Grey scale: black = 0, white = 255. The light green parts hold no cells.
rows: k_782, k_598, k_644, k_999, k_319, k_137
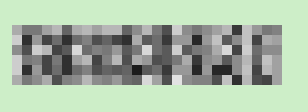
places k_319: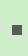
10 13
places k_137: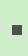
4 15 20 24
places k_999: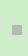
7 10 23
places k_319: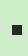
18 20 21
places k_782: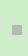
4 7 9 10 13 21

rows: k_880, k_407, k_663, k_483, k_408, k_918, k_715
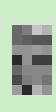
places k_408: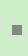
1 2 3
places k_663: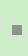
0 1 3

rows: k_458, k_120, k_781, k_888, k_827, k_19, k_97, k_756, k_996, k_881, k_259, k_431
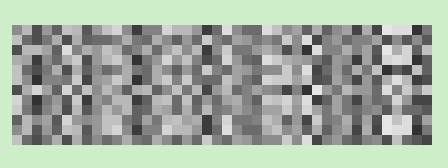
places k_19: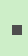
30 41
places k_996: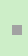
4 15 22 25 26 30 32
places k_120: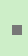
3 12 24 26

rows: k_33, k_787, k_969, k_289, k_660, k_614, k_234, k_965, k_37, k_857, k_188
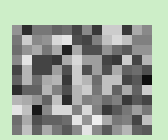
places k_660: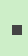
0 2 3
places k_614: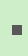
12
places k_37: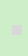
4 5 7
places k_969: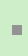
1 9 12 13
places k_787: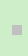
9 11
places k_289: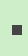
2 3 9 12

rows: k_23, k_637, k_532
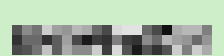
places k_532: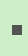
1 11 13 15
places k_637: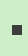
8 11
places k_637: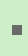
1 2 14 18
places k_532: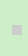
8 16 18
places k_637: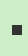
0 3 9 12

